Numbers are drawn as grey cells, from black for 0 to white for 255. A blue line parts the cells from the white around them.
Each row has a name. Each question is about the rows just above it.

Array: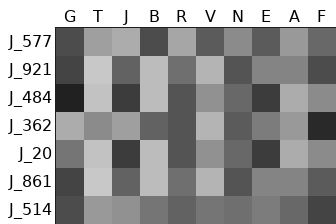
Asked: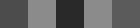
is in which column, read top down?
F
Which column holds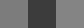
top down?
E
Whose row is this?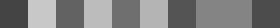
J_921

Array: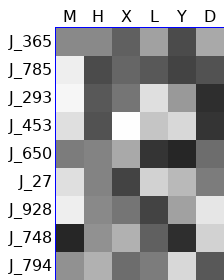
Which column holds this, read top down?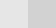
D
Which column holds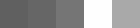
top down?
X
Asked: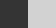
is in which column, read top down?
L
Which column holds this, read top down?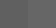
X
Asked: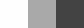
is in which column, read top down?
X

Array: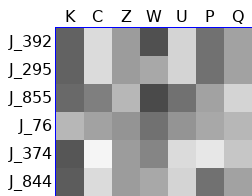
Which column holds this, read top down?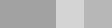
Q
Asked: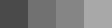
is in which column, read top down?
W
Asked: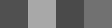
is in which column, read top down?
W
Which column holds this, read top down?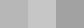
Q
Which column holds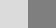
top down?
C
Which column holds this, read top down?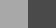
W
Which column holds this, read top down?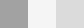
C

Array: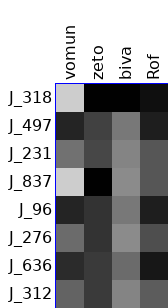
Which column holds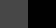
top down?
zeto
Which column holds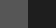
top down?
Rof
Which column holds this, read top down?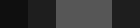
Rof

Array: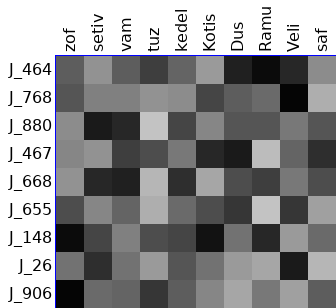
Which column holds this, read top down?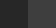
vam
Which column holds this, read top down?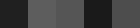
Dus
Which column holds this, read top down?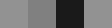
setiv
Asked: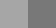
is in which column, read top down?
Ramu
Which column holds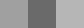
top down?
saf
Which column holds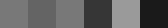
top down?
Veli
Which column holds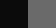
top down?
Ramu

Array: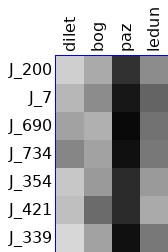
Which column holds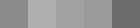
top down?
bog
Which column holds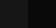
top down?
paz

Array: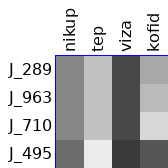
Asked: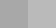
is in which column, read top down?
kofid
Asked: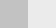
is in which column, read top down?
tep
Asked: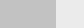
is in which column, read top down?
tep
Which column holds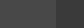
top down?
viza

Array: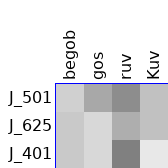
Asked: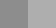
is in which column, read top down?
ruv
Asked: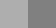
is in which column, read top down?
ruv
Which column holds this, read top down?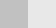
Kuv
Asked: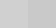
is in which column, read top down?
begob
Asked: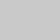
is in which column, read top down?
begob
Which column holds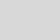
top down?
gos

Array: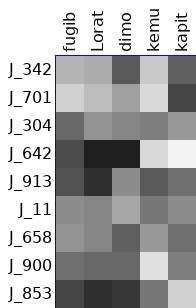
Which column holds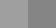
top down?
dimo
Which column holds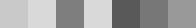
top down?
kemu

